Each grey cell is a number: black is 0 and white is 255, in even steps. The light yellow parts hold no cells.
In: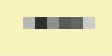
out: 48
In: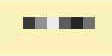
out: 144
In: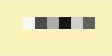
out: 76
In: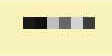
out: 17
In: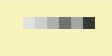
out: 206
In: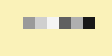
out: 207
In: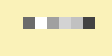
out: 255
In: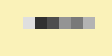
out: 49
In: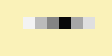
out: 187
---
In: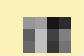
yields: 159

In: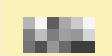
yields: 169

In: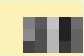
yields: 195

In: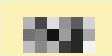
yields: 147

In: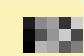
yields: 159

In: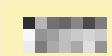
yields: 135

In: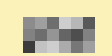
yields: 206

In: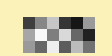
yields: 53

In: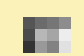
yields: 107

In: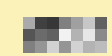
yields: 160
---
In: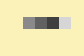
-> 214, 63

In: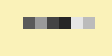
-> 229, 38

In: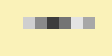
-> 227, 61

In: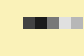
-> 224, 27

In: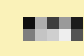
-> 238, 16

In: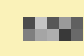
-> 196, 57

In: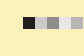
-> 231, 31

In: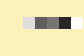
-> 253, 39

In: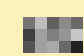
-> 198, 34
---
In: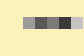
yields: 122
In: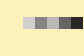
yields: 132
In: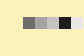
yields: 163
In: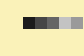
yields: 101
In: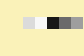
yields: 158
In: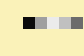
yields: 159
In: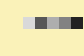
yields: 130
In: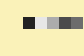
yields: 108
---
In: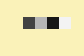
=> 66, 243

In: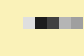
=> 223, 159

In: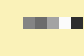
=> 132, 45

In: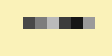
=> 72, 154

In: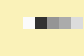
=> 251, 220

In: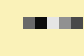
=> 105, 73

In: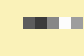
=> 92, 157

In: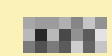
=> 167, 197
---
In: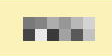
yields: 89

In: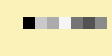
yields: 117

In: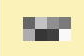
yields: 102

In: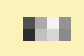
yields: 138

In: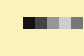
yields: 119

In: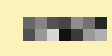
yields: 58

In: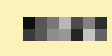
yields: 46

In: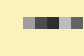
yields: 99

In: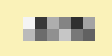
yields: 97

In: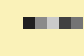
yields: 116
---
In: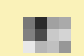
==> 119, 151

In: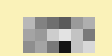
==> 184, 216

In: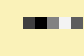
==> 63, 93

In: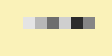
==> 228, 133

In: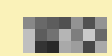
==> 136, 169

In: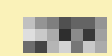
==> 192, 171

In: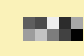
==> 94, 2

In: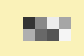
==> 52, 245
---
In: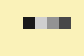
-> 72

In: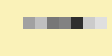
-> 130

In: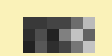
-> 68

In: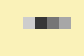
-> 167

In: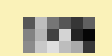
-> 86

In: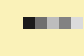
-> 130

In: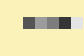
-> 54

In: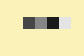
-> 228
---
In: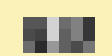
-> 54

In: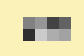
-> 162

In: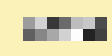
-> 65

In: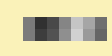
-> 102

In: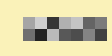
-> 65

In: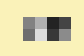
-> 139

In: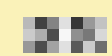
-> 215
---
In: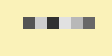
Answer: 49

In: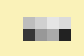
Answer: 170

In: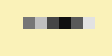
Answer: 70

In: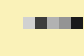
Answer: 178

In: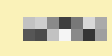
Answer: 194

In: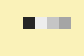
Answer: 197

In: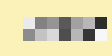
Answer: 217
